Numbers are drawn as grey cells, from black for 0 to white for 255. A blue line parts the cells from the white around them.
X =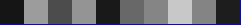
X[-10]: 21
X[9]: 29
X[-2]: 132
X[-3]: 200

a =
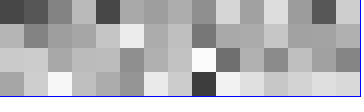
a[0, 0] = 71
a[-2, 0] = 202
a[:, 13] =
[87, 163, 160, 223]
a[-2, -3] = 190
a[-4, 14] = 205
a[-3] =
[180, 130, 158, 166, 197, 236, 172, 190, 119, 169, 171, 198, 162, 163, 176]
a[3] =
[166, 205, 247, 191, 172, 149, 234, 204, 60, 242, 224, 199, 210, 223, 217]
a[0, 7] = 173
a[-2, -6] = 110
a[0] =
[71, 86, 131, 186, 71, 169, 158, 173, 143, 214, 160, 221, 155, 87, 205]
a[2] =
[202, 204, 168, 187, 188, 143, 176, 194, 251, 110, 177, 139, 190, 160, 133]
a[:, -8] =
[173, 190, 194, 204]

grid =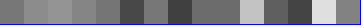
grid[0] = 119
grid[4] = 117
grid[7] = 64
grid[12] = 68
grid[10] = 195

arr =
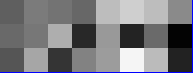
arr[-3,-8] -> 95
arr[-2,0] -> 105
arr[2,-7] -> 166
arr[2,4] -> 156
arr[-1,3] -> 130
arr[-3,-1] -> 138

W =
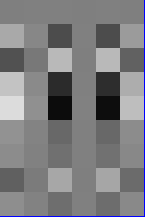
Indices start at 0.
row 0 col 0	127
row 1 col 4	76
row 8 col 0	142
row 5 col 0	146
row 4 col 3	129
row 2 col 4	185
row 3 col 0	195
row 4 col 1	144
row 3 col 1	138
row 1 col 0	169
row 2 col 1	120
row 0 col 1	128
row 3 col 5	173
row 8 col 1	130
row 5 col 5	140
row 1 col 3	128

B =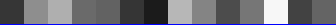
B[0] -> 54
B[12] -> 66
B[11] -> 247

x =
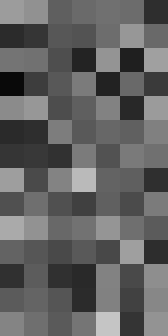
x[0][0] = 156
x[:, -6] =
[145, 53, 113, 61, 151, 46, 56, 74, 111, 146, 86, 92, 100, 111]
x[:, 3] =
[106, 83, 35, 123, 95, 89, 123, 186, 64, 114, 89, 41, 43, 117]
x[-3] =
[48, 92, 48, 41, 130, 73, 142]
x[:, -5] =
[95, 87, 78, 88, 77, 125, 49, 131, 80, 104, 73, 48, 85, 90]
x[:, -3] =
[112, 109, 148, 34, 130, 103, 82, 99, 96, 149, 72, 130, 129, 197]
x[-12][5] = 31
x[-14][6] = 46
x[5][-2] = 96
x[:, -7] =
[156, 43, 116, 9, 139, 42, 53, 158, 80, 170, 99, 48, 91, 132]
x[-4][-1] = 45
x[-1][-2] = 52
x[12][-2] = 65
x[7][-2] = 95
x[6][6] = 112

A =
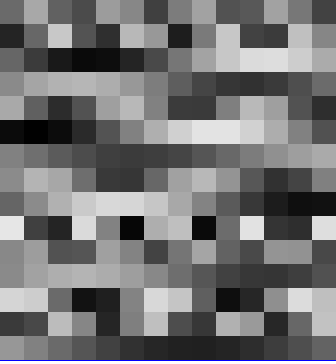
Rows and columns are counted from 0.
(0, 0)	106
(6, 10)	124
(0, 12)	119
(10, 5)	131
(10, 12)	146
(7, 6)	103
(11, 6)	136
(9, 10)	226
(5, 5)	129
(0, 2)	97
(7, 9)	148
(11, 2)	174
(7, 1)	180
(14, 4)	65
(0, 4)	156
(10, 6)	67
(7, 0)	139
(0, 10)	88
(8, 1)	139
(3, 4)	173
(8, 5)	214
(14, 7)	33
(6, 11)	144
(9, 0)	230
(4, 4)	159
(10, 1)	157
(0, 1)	168
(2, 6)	73
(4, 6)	129
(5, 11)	173
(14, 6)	38
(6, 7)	69
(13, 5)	127
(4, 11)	159
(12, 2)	106
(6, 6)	62
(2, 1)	59
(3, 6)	125
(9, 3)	218

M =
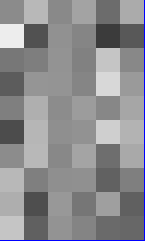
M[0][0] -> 139
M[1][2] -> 145
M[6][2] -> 136
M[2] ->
[119, 126, 147, 129, 197, 136]
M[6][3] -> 164
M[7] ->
[184, 127, 143, 144, 97, 127]
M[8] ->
[174, 78, 152, 118, 159, 96]
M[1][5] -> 88
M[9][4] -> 106
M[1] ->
[237, 81, 145, 133, 59, 88]
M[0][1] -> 184
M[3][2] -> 148
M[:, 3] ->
[163, 133, 129, 133, 156, 146, 164, 144, 118, 132]
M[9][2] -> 147
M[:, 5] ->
[171, 88, 136, 154, 166, 179, 169, 127, 96, 103]

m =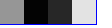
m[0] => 150
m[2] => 39

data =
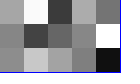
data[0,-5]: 166
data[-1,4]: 16
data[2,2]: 163
